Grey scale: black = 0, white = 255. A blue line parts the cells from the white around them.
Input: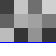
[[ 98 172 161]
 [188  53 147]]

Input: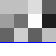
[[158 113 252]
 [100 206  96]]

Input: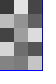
[[188 147  97]
 [ 67 158 220]]

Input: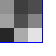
[[161  79 133]
 [ 38 171 227]]

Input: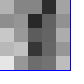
[[142 149  40]
 [200 153  92]]

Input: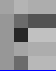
[[151 107  83]
 [151  38 193]]

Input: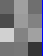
[[ 75 155 130]
 [209 131 161]]
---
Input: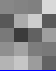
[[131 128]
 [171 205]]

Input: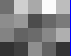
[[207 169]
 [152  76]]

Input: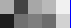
[[ 67 167]
 [113 126]]

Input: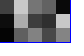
[[201 117]
 [172  61]]

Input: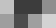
[[ 60  60]
 [ 76 159]]

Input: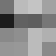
[[187 196]
 [ 97  94]]
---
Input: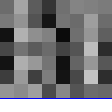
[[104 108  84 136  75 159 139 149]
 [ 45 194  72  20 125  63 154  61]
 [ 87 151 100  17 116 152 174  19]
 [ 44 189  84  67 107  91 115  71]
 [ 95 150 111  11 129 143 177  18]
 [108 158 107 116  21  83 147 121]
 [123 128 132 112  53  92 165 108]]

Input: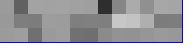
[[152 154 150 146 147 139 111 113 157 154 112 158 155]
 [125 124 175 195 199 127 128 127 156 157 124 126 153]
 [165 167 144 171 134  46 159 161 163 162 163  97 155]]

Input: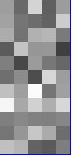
[[126  90  99 180 192]
 [109 171 199 150 117]
 [134 128 129 136 127]
 [215 174 209 168 246]
 [160 117 252 159 192]
 [157 214  77 140 111]
 [103 119 155  71 127]
 [ 63 151 150 195  91]
 [122 182 177 115 172]
 [204  98 109 117 162]
 [156  95 212 105 158]]

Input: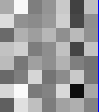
[[131 175 162 125 191 224  95]
 [168  14 217 131 122 250 215]
 [118 201 140 116 214 126 105]
 [114 127 178 143 160 119 187]
 [195  68 193 142 125 207 194]
 [145 186 143 183 158 176 106]
 [143  71 207 153 139 145 220]
 [191  65 201 148 126 248 170]]

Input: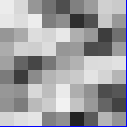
[[148 182  90  34 144 129 229 223 212]
 [ 66 101 153 195 242 204 186 124 146]
 [ 86  77 145 174 234 189 216 145 151]
 [181 212 227 202 193 180 139  60 123]
 [225 220 219 178 161 119  70 100 161]
 [156  79  76 154 150 220 206 209 172]
 [112  61 152 175 232 213 221 170 150]
 [152 200  80  45 142 126 237 221 231]
 [202 208 156 128  78 113 150 216 236]]

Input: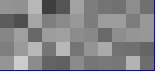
[[109 179 119 121 118 139  96  99 140 204 149]
 [101 112 114 170 148 117 183 118 183 154 126]
 [151 149 142 105 136 140 160 156 104 159 134]
 [152 125 157 156 124 152 138 126 165  78  92]
 [112 141 113 116 125 162  84  62 183 145 147]]
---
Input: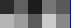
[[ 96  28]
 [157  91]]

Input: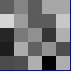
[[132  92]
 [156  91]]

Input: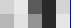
[[232  90]
 [225 147]]

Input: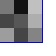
[[ 18 192]
 [ 87 174]]

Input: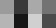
[[ 56 169]
 [ 22 208]]

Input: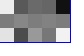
[[ 89 106]
 [135 125]]

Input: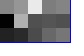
[[150 234]
 [176  80]]

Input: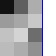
[[ 95 173]
 [167 200]]
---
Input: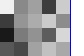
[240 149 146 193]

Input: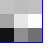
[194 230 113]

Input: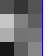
[ 81 129 118]

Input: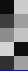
[ 13 158]

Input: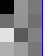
[  3 148 130]

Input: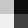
[199  65]

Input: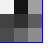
[242  49 141]

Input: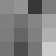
[140 114 128 203]

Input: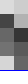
[219 178]
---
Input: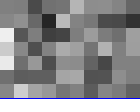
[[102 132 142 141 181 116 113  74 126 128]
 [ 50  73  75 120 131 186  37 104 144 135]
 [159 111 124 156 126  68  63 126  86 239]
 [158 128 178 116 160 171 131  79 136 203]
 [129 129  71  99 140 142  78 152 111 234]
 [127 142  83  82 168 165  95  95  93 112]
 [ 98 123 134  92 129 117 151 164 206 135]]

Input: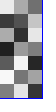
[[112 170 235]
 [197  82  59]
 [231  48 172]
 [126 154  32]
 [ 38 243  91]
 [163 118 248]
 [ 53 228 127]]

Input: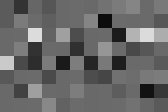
[[121 106 133 123 114 105 107 105  86 102  51  91]
 [ 87 106 106 107  12 133 107 105  95 107 123  91]
 [173 219 179  27 106 105  77 160  99 220 106 105]
 [105  87  73 107 150 105  48 105 106  50 126 105]
 [ 90 106 106  30 121  37 125  26 123  45  74 202]
 [124 121 109 113  70  77 107 105  74 107 106  88]
 [ 56  18 106  93 106 105 125 105 106 159  66 105]
 [ 90 102 114 107 106 105 107  98 136 107 106 105]]

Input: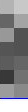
[[200 179]
 [164 101]
 [ 82 152]
 [ 82  85]
 [101  92]
 [113  56]
 [137 156]]

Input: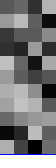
[[179  49 103  89]
 [ 13  95 185 153]
 [138  90  90  56]
 [ 44 155  37  49]
 [168  19 102 192]
 [ 86  64  93 155]
 [  7 142 186 174]
 [ 88 179 193 161]
 [158 151 135 105]
 [ 95 188  39   8]
 [109   0  67 175]]

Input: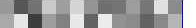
[[139 224 118 157 117 111 148 212 158 201 115  87 152]
 [181 137  98 139 146 235  99 232 129 157  61 230 169]]

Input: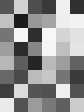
[[ 48 240  58  78 210  85]
 [242 238 164 152  27 193]
 [225 212 247  46 245 117]
 [228 191 246 134  44 158]
 [ 98 157 185  37  94 183]
 [ 59 117 198 187  74 104]
 [ 83 239  81  85 219  62]
 [204  95 121 155  82 234]]

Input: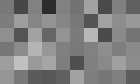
[[ 97 128  74 162 115 129  44 129  71 121]
 [152 141 161  84 120 133 147 133 157 125]
 [116 138  75 184 123 147 102 162  84 143]
 [138 126 142 129 121 128 151 180 139 118]
 [139 160 137 128  79 126 165 154 192 157]
 [ 93 128 119 126 161  96  88  91 120 149]]
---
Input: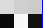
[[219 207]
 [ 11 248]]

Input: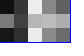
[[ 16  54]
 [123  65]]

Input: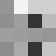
[[149 244]
 [144 159]]

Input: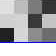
[[223 187]
 [208 210]]

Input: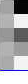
[[163   5]
 [179 242]]

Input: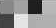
[[136 161]
 [ 67 228]]
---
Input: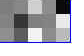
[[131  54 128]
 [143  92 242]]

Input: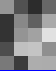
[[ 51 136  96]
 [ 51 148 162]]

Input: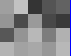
[[149  75 154]
 [ 87 148 184]]

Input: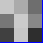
[[119 203 136]
 [ 64 198  46]]

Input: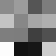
[[195 135 166]
 [126 125  63]]

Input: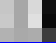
[[201 167 224]
 [178 169 172]]
